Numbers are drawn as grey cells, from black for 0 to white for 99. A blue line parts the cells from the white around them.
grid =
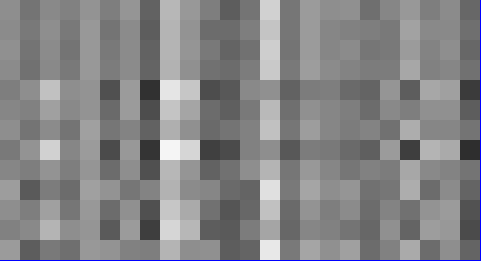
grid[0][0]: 55
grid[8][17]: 46
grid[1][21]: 53
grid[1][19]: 47
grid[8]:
[52, 49, 57, 49, 58, 42, 55, 31, 71, 58, 38, 44, 55, 70, 46, 59, 52, 46, 50, 48, 65, 53, 51, 45]
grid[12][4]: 59
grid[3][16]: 54
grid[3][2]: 53
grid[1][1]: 47
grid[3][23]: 44
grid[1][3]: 47
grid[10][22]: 60
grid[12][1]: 36
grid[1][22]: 53
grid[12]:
[60, 36, 47, 43, 59, 57, 50, 49, 70, 55, 56, 36, 39, 90, 47, 64, 56, 62, 42, 50, 66, 42, 55, 39]
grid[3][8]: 69
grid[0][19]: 52
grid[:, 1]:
[45, 47, 45, 44, 55, 50, 45, 57, 49, 35, 49, 53, 36]
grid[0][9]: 59
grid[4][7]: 19
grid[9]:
[61, 35, 48, 42, 62, 57, 46, 51, 69, 54, 52, 41, 39, 87, 47, 64, 55, 58, 44, 46, 67, 42, 54, 39]
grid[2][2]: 54
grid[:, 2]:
[53, 55, 54, 53, 75, 62, 54, 81, 57, 48, 62, 70, 47]
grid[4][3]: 55
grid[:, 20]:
[59, 63, 60, 65, 36, 49, 67, 24, 65, 67, 44, 39, 66]
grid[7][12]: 50
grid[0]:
[55, 45, 53, 50, 57, 49, 58, 38, 71, 59, 49, 36, 45, 81, 46, 60, 55, 56, 43, 52, 59, 49, 54, 40]
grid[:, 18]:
[43, 49, 46, 48, 39, 42, 51, 37, 50, 44, 42, 40, 42]
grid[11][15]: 52
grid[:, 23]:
[40, 43, 40, 44, 23, 36, 45, 18, 45, 39, 32, 29, 39]
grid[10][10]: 44
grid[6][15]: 61
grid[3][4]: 59
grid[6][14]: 46
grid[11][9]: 71

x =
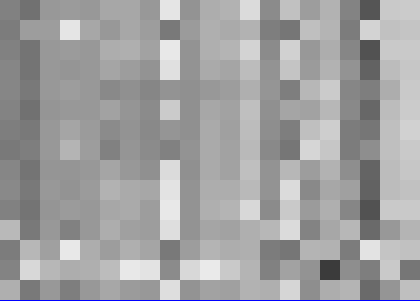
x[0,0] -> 50
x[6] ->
[49, 47, 59, 64, 60, 54, 57, 53, 58, 56, 66, 62, 73, 55, 49, 74, 80, 48, 46, 74, 81]
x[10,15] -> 60
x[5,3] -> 59
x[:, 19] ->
[78, 75, 78, 73, 67, 73, 74, 74, 73, 73, 78, 59, 76, 78, 58]
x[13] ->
[51, 84, 71, 67, 68, 73, 90, 88, 54, 84, 91, 78, 70, 50, 63, 57, 23, 55, 49, 78, 46]
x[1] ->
[48, 61, 61, 89, 65, 59, 65, 61, 47, 60, 68, 66, 69, 49, 46, 74, 70, 48, 82, 75, 76]
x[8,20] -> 77
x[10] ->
[50, 45, 58, 60, 59, 65, 66, 61, 90, 57, 68, 70, 84, 54, 78, 60, 68, 52, 32, 78, 78]
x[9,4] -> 60
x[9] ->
[53, 47, 59, 57, 60, 69, 66, 65, 88, 57, 67, 67, 72, 57, 85, 53, 65, 62, 38, 73, 75]
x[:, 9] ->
[57, 60, 57, 57, 56, 56, 56, 57, 56, 57, 57, 57, 61, 84, 57]
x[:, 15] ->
[61, 74, 59, 60, 71, 63, 74, 83, 61, 53, 60, 51, 70, 57, 55]
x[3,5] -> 64
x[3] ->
[52, 45, 59, 58, 59, 64, 61, 57, 87, 57, 66, 64, 73, 57, 76, 60, 69, 57, 38, 73, 77]
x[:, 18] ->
[33, 82, 32, 38, 49, 40, 46, 55, 39, 38, 32, 41, 88, 49, 41]
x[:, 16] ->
[69, 70, 67, 69, 79, 71, 80, 77, 69, 65, 68, 65, 69, 23, 67]
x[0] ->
[50, 44, 59, 60, 59, 65, 65, 59, 89, 57, 67, 69, 85, 54, 75, 61, 69, 51, 33, 78, 79]
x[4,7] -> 52
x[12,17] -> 48
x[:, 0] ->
[50, 48, 50, 52, 52, 51, 49, 47, 52, 53, 50, 72, 48, 51, 68]

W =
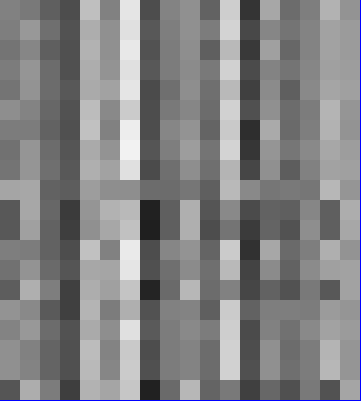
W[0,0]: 50
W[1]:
[49, 59, 43, 32, 67, 56, 87, 34, 49, 56, 48, 82, 28, 52, 45, 51, 63, 60]
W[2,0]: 45
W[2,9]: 55
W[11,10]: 30
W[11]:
[34, 62, 38, 24, 56, 65, 75, 12, 37, 68, 30, 45, 23, 39, 32, 55, 37, 65]
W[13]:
[44, 57, 41, 33, 65, 64, 89, 31, 43, 54, 43, 72, 26, 54, 38, 54, 62, 63]
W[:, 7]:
[30, 34, 32, 34, 29, 30, 30, 33, 29, 42, 13, 12, 30, 31, 14, 32, 35, 30, 31, 13]
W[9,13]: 46
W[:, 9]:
[56, 56, 55, 54, 55, 52, 57, 61, 55, 46, 68, 68, 57, 54, 71, 51, 53, 51, 51, 71]
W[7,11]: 82
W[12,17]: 57
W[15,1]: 53
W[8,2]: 43
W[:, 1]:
[47, 59, 52, 58, 57, 51, 48, 58, 58, 65, 65, 62, 48, 57, 68, 53, 59, 50, 51, 67]
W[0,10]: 38
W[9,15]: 46
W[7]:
[44, 58, 42, 33, 66, 57, 94, 33, 49, 61, 45, 82, 21, 58, 46, 53, 65, 61]
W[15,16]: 60
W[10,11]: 53
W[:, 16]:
[69, 63, 63, 62, 64, 70, 69, 65, 63, 71, 37, 37, 68, 62, 34, 60, 63, 70, 71, 32]
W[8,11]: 70
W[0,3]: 30
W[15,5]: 48
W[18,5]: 52
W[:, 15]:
[49, 51, 51, 52, 53, 48, 49, 53, 50, 46, 52, 55, 49, 54, 47, 48, 53, 48, 48, 47]
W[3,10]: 47
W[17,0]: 56
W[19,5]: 64

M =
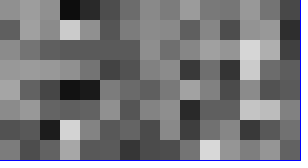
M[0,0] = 56
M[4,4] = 10
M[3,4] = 45
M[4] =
[64, 38, 27, 7, 10, 48, 41, 37, 47, 63, 50, 29, 54, 32, 35]
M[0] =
[56, 61, 56, 5, 16, 30, 42, 53, 48, 60, 47, 46, 59, 45, 28]
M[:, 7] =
[53, 54, 55, 50, 37, 51, 29, 29]
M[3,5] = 26
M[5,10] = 37
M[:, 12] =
[59, 57, 83, 79, 54, 76, 22, 49]
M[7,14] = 38
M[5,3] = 37
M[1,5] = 33
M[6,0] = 32
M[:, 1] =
[61, 62, 45, 60, 38, 59, 34, 30]
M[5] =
[54, 59, 39, 37, 38, 56, 33, 51, 55, 16, 37, 37, 76, 73, 50]
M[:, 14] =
[28, 18, 25, 36, 35, 50, 44, 38]
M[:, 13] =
[45, 59, 68, 42, 32, 73, 34, 58]
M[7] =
[48, 30, 38, 65, 34, 35, 21, 29, 30, 45, 84, 58, 49, 58, 38]
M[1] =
[37, 62, 54, 79, 56, 33, 48, 54, 53, 37, 52, 30, 57, 59, 18]
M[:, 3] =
[5, 79, 35, 56, 7, 37, 82, 65]
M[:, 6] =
[42, 48, 35, 32, 41, 33, 39, 21]
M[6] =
[32, 34, 11, 82, 51, 34, 39, 29, 53, 24, 44, 52, 22, 34, 44]

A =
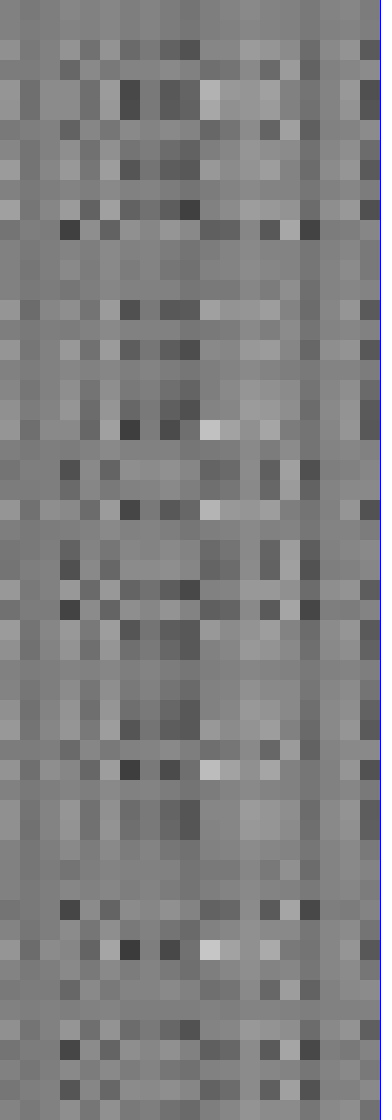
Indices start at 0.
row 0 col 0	50
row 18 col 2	50
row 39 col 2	49
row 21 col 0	58
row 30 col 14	64
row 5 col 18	33
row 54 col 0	46
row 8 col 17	58
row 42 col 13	52
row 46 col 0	51
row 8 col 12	57
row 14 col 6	50
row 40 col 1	45
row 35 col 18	38
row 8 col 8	36
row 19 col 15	45
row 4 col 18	31
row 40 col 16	53
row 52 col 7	52
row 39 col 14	50
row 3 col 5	47
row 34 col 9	41
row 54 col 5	40
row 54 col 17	50
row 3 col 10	43
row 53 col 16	51
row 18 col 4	50
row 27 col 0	46
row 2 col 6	41
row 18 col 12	53
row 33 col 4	50
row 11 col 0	45
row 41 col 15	43
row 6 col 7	51
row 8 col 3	59
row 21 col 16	52
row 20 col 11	52
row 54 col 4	52
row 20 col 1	48
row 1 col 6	49

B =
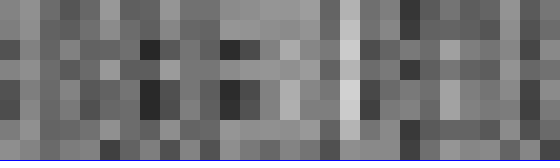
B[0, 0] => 51
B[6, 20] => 22
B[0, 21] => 35
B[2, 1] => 50
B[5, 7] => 16
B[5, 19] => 47
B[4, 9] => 46
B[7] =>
[55, 51, 41, 48, 50, 25, 38, 49, 31, 51, 32, 55, 47, 40, 51, 45, 31, 55, 53, 53, 25, 43, 58, 52, 53, 39, 52, 27]
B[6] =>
[48, 56, 39, 40, 44, 56, 42, 37, 55, 39, 40, 58, 55, 56, 55, 59, 38, 70, 45, 53, 22, 35, 39, 39, 34, 54, 31, 41]
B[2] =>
[32, 50, 39, 50, 38, 39, 43, 15, 34, 45, 37, 17, 29, 50, 66, 52, 47, 79, 30, 39, 47, 42, 62, 49, 45, 52, 27, 53]
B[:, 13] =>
[58, 55, 50, 58, 50, 50, 56, 40]
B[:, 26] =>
[35, 32, 27, 40, 26, 25, 31, 52]
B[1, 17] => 74
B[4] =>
[32, 49, 41, 51, 34, 38, 45, 16, 31, 46, 36, 17, 29, 50, 67, 52, 46, 81, 28, 41, 47, 43, 63, 49, 45, 53, 26, 54]
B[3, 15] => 60
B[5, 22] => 63
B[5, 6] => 42
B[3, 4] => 41
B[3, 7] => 36
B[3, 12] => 57
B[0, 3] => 33
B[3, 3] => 35
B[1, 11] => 58
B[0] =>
[51, 56, 42, 33, 40, 59, 37, 38, 58, 44, 44, 54, 55, 58, 58, 61, 39, 69, 43, 49, 21, 35, 45, 36, 39, 57, 35, 46]
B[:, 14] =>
[58, 54, 66, 56, 67, 68, 55, 51]

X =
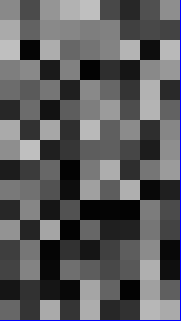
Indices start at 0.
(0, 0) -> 53
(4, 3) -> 12
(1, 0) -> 66
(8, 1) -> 23
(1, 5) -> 50
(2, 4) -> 45
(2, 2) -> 67
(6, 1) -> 19
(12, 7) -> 54
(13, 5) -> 28
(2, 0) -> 74
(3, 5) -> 18
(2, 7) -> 5
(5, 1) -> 42
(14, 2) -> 8
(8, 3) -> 1
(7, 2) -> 12
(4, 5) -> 40
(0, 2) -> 58
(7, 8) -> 55
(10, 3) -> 32
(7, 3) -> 21
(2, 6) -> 70
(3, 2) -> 10
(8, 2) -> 40
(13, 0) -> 26
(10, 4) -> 1
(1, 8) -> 26
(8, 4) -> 47
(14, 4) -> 64
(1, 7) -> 28
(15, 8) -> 66
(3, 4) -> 1
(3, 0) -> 49
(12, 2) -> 2
